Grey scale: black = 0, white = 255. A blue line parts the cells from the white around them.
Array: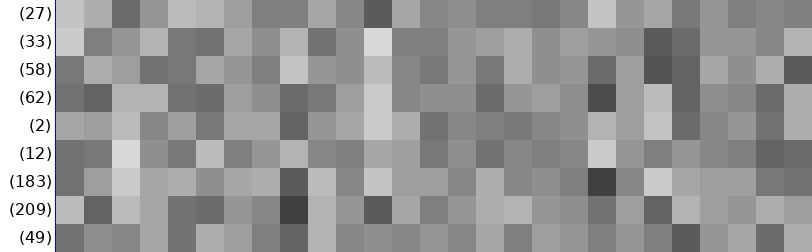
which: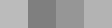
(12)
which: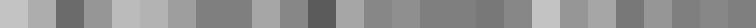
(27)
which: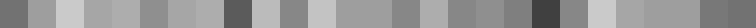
(183)
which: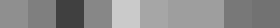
(183)
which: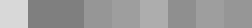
(33)
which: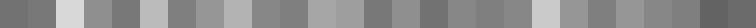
(12)
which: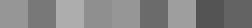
(58)

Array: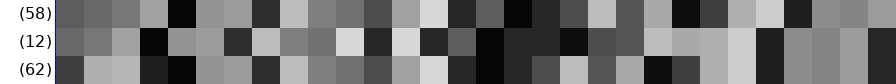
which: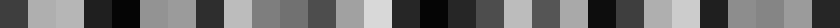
(62)
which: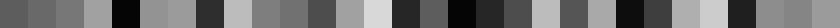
(58)
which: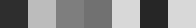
(12)

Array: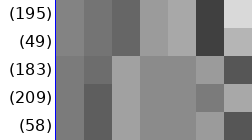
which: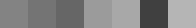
(49)
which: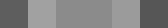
(58)

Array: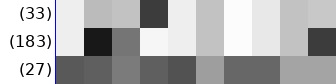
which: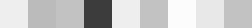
(33)
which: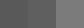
(27)
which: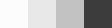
(183)
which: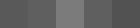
(27)
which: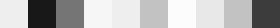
(183)

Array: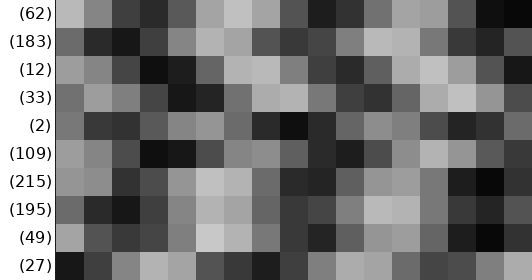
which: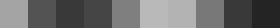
(183)
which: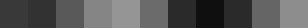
(2)
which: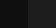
(12)
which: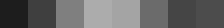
(27)
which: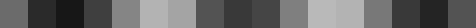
(183)

